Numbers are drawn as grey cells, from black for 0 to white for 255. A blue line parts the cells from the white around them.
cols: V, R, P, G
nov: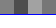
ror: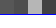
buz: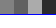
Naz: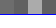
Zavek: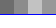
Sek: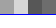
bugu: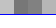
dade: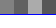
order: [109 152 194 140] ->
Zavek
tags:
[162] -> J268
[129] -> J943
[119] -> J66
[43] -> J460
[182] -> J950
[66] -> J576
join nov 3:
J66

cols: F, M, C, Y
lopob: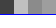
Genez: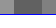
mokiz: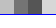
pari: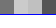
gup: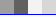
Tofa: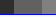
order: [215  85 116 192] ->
mokiz
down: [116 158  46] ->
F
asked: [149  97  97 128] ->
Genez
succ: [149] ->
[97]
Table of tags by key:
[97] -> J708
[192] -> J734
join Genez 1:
J708

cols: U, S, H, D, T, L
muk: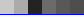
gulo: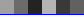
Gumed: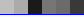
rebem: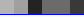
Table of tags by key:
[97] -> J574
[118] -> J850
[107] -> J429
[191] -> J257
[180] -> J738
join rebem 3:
J429
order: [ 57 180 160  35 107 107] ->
rebem
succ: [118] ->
[107]
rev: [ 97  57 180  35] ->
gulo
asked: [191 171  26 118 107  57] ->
Gumed
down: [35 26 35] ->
H

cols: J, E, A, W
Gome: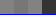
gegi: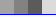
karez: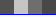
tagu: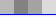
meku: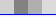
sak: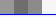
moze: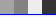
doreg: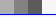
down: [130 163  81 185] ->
J
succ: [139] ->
[246]
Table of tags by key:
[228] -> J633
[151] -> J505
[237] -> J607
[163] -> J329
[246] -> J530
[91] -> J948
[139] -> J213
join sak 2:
J213
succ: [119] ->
[130]
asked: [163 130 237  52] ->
moze
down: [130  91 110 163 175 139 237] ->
A
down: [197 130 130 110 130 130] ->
E

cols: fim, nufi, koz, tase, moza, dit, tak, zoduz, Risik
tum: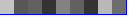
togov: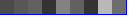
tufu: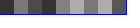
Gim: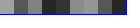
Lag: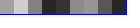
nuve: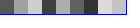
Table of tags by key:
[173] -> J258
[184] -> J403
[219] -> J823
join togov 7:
J403
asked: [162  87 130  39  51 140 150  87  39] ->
Gim
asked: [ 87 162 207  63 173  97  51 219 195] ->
nuve
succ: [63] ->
[173]
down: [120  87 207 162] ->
nufi

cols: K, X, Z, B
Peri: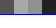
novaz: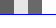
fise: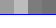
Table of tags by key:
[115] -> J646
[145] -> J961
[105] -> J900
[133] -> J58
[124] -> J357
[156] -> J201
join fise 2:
J357
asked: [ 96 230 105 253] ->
novaz

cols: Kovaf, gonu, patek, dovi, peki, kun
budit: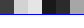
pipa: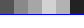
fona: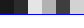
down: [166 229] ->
patek
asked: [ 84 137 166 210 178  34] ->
pipa
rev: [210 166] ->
pipa
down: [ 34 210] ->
kun
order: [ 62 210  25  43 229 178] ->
fona
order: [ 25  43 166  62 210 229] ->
budit

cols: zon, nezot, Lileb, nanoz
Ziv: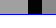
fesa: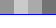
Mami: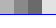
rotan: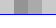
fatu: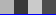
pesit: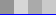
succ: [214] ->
[170]
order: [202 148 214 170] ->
pesit
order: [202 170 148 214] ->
pesit
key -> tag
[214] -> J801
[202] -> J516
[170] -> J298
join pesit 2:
J298
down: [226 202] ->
nanoz

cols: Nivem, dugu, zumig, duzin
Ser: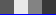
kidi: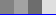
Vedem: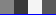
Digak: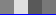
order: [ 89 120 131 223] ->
Digak
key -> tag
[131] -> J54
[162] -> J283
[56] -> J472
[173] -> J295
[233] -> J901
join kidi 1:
J283
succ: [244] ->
[89]
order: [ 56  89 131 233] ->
Ser
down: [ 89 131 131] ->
Nivem
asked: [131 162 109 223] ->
kidi

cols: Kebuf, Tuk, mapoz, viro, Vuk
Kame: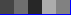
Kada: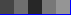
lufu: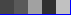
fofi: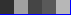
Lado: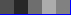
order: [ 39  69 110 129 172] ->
Kame
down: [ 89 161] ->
Tuk
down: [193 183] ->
Vuk
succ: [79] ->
[39]
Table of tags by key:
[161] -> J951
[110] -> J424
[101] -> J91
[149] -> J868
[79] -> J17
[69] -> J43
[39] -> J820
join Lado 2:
J424
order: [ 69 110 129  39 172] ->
Kame
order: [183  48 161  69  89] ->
fofi

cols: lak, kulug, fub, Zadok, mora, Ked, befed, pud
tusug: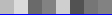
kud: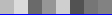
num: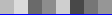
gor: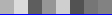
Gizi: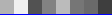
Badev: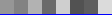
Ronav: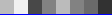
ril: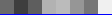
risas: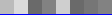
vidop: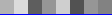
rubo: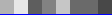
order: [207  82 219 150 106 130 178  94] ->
Badev
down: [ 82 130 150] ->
Ked
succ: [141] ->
[207]
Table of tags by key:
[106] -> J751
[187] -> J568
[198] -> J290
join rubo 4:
J290
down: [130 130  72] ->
pud
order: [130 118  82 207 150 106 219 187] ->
kud
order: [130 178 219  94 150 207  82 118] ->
gor

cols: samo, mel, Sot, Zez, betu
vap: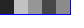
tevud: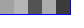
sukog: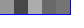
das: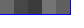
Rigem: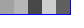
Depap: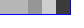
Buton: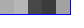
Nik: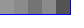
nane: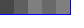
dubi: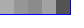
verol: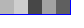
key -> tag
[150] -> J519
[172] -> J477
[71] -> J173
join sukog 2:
J477
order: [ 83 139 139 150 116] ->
Nik
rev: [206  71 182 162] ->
Rigem
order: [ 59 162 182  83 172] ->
tevud
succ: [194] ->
[150]
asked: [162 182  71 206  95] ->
Rigem
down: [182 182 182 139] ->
mel

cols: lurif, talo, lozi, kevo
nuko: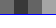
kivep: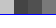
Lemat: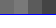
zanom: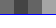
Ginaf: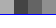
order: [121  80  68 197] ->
kivep
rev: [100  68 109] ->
zanom
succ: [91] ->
[68]
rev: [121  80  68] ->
kivep

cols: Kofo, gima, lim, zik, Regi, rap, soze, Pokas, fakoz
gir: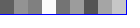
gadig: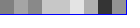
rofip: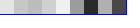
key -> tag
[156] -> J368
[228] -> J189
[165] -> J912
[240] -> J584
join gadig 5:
J189
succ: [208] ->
[240]
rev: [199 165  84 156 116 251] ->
gir
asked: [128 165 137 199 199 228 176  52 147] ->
gadig
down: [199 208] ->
zik
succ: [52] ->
[147]
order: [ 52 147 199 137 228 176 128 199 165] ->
gadig

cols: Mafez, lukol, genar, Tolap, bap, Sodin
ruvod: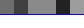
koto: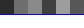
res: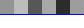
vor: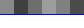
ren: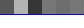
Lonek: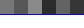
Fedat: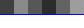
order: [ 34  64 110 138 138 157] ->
ruvod
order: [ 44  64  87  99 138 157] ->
Fedat
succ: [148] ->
[188]
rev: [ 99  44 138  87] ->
Lonek
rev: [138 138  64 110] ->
ruvod
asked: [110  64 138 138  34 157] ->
ruvod
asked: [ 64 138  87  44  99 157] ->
Fedat

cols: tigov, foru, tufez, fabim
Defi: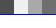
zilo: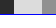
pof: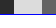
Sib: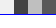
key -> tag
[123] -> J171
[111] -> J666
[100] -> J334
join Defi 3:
J666
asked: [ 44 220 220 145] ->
zilo
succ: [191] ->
[89]

